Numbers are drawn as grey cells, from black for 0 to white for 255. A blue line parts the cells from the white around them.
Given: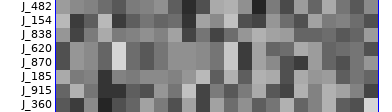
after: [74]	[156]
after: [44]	[80]

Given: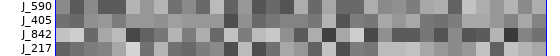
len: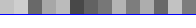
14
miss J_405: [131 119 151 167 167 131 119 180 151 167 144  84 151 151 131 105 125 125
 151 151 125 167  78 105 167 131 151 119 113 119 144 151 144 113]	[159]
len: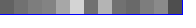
13
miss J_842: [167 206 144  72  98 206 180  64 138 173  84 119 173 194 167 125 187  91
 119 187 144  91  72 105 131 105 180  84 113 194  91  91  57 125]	[200]

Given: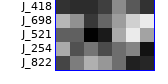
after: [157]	[208]
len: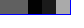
5
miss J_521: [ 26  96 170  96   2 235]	[163]
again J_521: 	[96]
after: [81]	[117]

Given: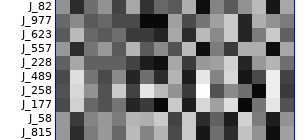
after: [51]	[104]
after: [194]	[146]

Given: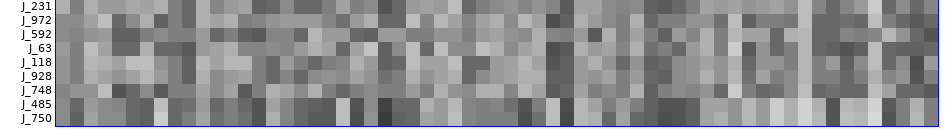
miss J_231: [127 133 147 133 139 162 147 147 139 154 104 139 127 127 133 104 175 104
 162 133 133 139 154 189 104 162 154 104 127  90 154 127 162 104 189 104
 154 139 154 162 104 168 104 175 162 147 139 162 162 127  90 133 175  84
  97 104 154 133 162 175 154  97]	[203]
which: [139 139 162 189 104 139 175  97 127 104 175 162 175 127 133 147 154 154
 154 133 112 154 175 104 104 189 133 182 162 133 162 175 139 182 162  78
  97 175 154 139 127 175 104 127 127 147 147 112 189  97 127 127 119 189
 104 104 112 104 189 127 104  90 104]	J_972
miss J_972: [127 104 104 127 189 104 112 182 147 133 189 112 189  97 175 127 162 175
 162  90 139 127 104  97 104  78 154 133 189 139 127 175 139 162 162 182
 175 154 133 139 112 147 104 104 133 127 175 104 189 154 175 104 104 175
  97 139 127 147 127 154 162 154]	[119]
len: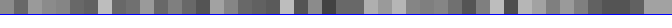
48
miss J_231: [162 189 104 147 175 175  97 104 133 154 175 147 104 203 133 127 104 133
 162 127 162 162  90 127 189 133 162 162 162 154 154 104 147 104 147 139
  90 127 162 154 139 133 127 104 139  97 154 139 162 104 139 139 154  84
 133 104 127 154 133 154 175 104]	[168]
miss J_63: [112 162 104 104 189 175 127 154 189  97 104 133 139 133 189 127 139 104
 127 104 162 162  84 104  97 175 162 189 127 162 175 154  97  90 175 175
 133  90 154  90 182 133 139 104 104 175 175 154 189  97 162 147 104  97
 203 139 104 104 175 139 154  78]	[195]
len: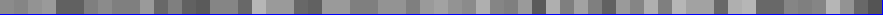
63

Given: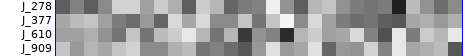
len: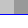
2
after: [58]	[146]

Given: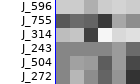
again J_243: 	[134]
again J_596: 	[204]
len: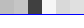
6

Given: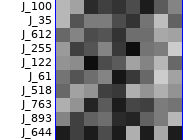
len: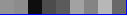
9
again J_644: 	[28]
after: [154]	[64]
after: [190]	[98]
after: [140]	[14]
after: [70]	[64]
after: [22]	[57]

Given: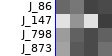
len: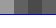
4
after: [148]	[226]
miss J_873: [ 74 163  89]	[112]
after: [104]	[119]
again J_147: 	[226]
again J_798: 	[97]

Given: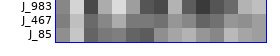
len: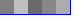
5
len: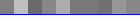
10
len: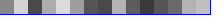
15

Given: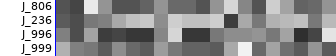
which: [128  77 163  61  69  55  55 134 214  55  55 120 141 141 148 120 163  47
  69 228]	J_996
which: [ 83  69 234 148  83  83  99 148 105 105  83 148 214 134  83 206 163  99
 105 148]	J_806
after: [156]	[120]
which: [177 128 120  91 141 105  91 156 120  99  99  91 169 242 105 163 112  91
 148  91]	J_999
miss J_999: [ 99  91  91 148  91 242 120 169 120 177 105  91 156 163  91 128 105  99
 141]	[112]

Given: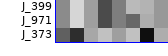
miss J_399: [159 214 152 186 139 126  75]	[179]
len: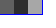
3
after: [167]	[193]

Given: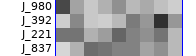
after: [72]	[163]
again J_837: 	[130]
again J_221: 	[116]
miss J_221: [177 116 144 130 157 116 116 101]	[185]
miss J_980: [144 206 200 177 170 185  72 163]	[192]

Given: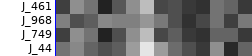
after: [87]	[143]
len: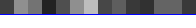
14
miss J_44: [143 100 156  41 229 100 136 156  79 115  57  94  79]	[108]

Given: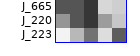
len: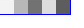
5
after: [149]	[85]
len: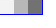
3
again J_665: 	[85]

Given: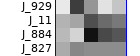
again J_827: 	[141]
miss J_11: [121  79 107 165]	[179]
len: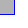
1
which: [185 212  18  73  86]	J_884
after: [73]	[86]

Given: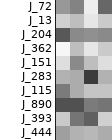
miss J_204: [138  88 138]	[144]
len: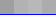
4
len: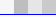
4
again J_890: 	[81]
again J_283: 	[178]
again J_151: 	[222]

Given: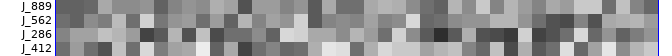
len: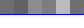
6
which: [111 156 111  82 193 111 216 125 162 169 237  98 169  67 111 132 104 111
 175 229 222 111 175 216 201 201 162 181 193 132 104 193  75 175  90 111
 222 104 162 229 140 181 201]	J_412
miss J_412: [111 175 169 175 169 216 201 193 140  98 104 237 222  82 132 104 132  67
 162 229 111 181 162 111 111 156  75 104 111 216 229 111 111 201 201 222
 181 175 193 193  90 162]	[125]
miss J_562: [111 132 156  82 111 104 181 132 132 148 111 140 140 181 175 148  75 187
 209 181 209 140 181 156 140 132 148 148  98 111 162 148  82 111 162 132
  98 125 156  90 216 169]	[119]
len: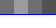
4
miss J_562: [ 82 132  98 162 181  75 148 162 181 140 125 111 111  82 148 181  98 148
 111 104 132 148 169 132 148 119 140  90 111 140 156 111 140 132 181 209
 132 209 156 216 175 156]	[187]
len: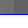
2

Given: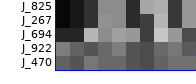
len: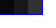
3
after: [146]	[140]
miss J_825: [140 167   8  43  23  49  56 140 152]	[174]

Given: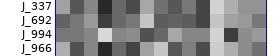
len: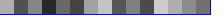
15
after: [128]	[75]
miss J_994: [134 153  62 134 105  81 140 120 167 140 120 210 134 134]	[216]
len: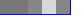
5
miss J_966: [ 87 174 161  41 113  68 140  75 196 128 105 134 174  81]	[204]
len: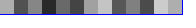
13

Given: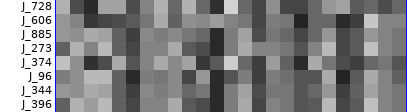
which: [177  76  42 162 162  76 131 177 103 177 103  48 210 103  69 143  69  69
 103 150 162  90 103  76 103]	J_728
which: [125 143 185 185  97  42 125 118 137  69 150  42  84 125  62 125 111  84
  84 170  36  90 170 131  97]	J_96
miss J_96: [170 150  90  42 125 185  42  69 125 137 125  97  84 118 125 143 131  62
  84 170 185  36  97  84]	[111]

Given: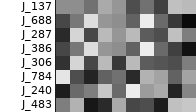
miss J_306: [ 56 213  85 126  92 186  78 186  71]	[50]
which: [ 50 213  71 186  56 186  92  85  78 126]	J_306
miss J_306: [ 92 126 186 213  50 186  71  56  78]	[85]

